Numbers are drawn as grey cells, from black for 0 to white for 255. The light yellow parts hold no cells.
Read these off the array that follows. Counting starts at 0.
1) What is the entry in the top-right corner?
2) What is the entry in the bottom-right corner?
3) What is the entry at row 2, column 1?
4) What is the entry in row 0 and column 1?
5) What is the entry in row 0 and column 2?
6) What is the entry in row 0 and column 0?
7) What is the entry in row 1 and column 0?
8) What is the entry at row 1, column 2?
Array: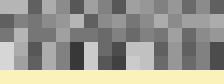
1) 96
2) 76
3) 181
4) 181
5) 96
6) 181
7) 96
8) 118

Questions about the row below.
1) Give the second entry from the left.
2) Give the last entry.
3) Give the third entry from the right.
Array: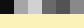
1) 166
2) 137
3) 105
